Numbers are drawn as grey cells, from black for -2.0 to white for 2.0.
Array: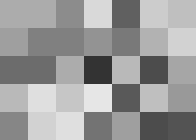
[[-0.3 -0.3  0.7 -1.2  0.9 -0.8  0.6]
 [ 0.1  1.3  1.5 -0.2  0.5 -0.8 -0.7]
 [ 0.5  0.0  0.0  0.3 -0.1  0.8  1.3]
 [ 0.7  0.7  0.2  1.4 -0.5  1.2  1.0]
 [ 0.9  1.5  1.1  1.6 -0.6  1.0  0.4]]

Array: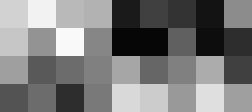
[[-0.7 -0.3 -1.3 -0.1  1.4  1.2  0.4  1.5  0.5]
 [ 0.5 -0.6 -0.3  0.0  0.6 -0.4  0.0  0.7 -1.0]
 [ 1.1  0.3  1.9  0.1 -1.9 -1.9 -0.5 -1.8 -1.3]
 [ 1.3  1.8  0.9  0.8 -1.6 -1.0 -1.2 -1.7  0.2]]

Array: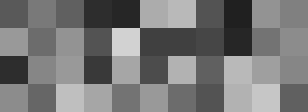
[[-1.3  0.1  0.4 -1.1  0.6 -0.8  0.8 -0.5  0.9  0.5  0.1]
 [-0.6 -0.1 -0.5 -1.3 -1.4  0.7  0.9 -0.7 -1.5  0.3  0.0]
 [ 0.2 -0.4  1.0  0.6 -0.2  0.4 -0.3 -0.7  0.8  1.1 -0.5]
 [ 0.4 -0.3  0.3 -0.7  1.3 -1.0 -1.0 -0.9 -1.4 -0.2  0.2]]

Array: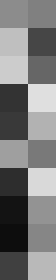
[[-1.8  0.1]
 [-1.7  0.3]
 [-1.3  1.4]
 [-1.2  1.5]
 [-1.1  0.8]
 [-1.0  0.9]
 [ 0.2  0.0]
 [ 0.5 -0.1]
 [ 1.0 -0.9]
 [ 1.2 -0.4]]

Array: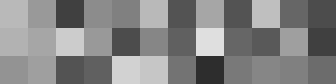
[[ 0.3  0.5 -0.7 -0.5  1.3  1.1 -0.2 -1.3 -0.1  0.1  0.0 -0.3]
 [ 0.8  0.6  1.2  0.4 -0.8  0.1 -0.5  1.5 -0.4 -0.6  0.5 -1.0]
 [ 0.9  0.4 -1.0  0.2  0.0  0.9 -0.7  0.6 -0.7  1.0 -0.4 -0.8]]

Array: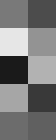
[[-1.6  0.8]
 [-0.3 -0.5]
 [-0.1 -0.8]
 [ 0.6 -1.1]
 [ 1.6  0.3]]
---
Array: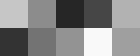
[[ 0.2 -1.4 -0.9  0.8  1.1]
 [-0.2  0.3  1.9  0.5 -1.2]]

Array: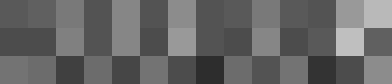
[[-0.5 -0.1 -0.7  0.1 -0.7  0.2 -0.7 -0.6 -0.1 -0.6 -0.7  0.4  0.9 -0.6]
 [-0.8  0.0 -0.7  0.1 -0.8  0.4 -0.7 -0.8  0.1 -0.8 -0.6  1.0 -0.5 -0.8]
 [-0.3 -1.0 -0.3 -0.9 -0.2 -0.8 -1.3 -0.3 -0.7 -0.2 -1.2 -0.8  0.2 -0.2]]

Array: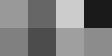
[[-0.4  1.2 -1.6  0.4]
 [-0.8  0.5  0.2  0.0]]

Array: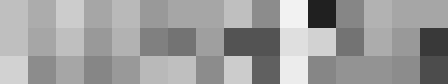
[[ 0.7  1.2  0.6  0.9  0.4  0.6  0.6  1.0  0.2  1.8 -1.5  0.1  0.8  0.6
   0.6  1.0]
 [ 0.6  1.0  0.4  0.8  0.0 -0.2  0.5 -0.7 -0.7  1.5  1.3 -0.2  0.7  0.4
  -1.1  1.0]
 [ 0.2  0.6  0.1  0.4  0.9  1.0  0.2  1.2 -0.5  1.7  0.1  0.3  0.3  0.2
  -0.8  1.3]]

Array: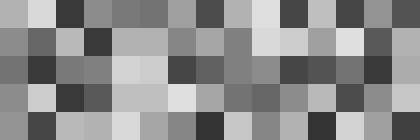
[[ 1.4 -1.1  0.2 -0.1 -0.2  0.5 -0.8  0.8  1.5 -0.9  1.0 -0.9  0.3 -0.7
   0.8]
 [-0.4  0.9 -1.1  0.8  0.8  0.1  0.6  0.0  1.4  1.2  0.5  1.5 -0.6  0.8
   0.2]
 [-1.1 -0.1  0.0  1.3  1.2 -0.9 -0.5  0.0  0.2 -0.9 -0.7 -0.2 -1.1  0.7
  -0.2]
 [ 1.2 -1.1 -0.6  1.0  1.0  1.5  0.6 -0.2 -0.4  0.2  0.9 -0.8  0.2  1.1
   0.2]
 [-0.9  0.9  0.8  1.4  0.6  0.1 -1.2  1.1  0.1  0.8 -1.2  1.3  0.5 -1.0
   0.3]]

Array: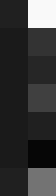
[[ 1.9 -1.5]
 [-1.2 -1.6]
 [-1.4 -1.6]
 [-1.0 -1.6]
 [-1.5 -1.6]
 [-1.9 -1.6]
 [-0.2 -1.5]]

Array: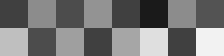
[[ 0.2 -0.8  0.3 -1.0 -1.6  0.2 -0.7 -1.0]
 [-0.8  0.5 -1.0  0.6  1.5 -1.0  1.8  1.0]]
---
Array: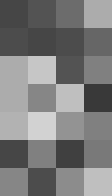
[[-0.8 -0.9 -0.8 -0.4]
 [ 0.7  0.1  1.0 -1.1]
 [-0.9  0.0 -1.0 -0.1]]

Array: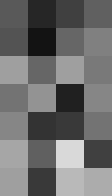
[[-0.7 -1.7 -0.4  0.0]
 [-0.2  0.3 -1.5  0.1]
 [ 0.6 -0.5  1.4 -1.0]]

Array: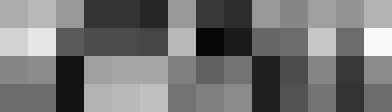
[[ 1.3  1.6 -0.6 -0.8 -0.8 -0.9  0.9 -1.9 -1.6 -0.4 -0.3  1.1 -0.3  1.9]
 [-0.3 -0.3 -1.7  0.8  0.9  1.0 -0.2  0.0  0.2 -1.5 -0.7 -0.2 -1.2 -0.3]]

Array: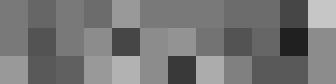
[[-0.1 -0.7 -0.1  0.2 -0.9  0.2  0.3 -0.2 -0.7 -0.4 -1.5  0.2]]

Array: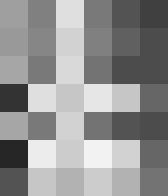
[[ 0.4  0.1  1.3  0.0 -0.5 -0.8]
 [-1.2  1.5  1.1  1.6  1.1 -0.4]
 [-1.4  1.7  1.2  1.8  1.3 -0.4]]

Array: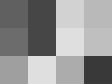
[[-0.3 -0.9  1.5  1.0]]
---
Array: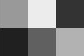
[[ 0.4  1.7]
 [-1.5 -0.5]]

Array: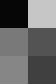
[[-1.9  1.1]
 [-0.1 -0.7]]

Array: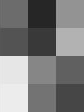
[[-0.3 -1.4]
 [-0.7 -1.1]]

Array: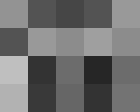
[[ 0.3 -0.7]
 [-0.7  0.4]]

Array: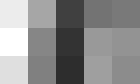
[[1.7 0.6]
 [2.0 0.1]]

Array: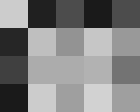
[[ 1.2 -1.5]
 [-1.4  1.0]]

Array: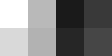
[[2.0 0.9]
 [1.4 0.8]]

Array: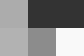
[[ 0.7 -1.2]
 [ 0.8  0.2]]

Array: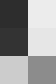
[[-1.3  1.7]
 [-1.2  1.6]]
